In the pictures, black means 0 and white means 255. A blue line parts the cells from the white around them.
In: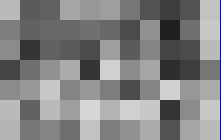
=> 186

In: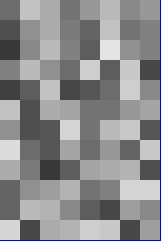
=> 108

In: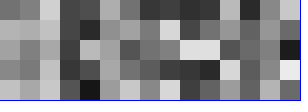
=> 114

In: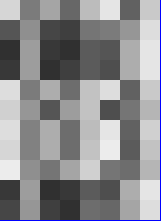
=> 214

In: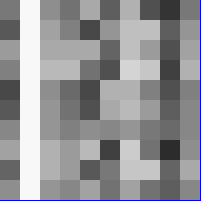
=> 120

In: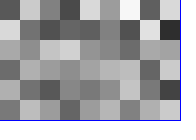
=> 88

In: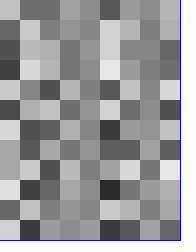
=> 194

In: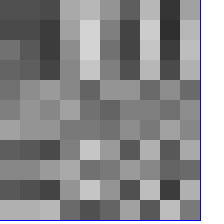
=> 80
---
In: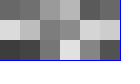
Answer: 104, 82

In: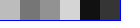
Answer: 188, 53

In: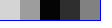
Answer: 212, 129

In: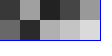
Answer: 56, 218

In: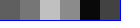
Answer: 95, 66

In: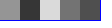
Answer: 149, 79

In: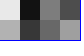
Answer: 233, 159

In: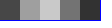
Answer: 71, 50

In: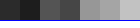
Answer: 43, 194
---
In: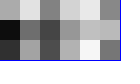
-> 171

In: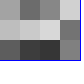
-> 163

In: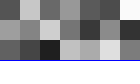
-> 84

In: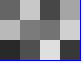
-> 101

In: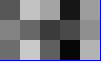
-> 87

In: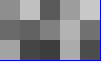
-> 142

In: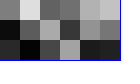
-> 126

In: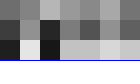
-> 110

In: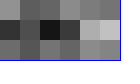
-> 146
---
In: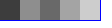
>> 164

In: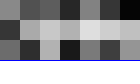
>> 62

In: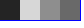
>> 142

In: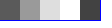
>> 255

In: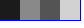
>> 84

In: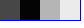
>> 181

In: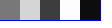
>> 253

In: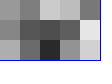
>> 147
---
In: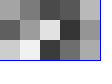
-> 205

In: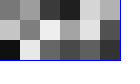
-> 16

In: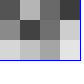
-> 214

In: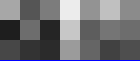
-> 71

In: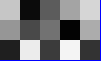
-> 31

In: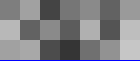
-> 161

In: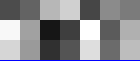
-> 214

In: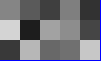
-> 57

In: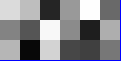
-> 182
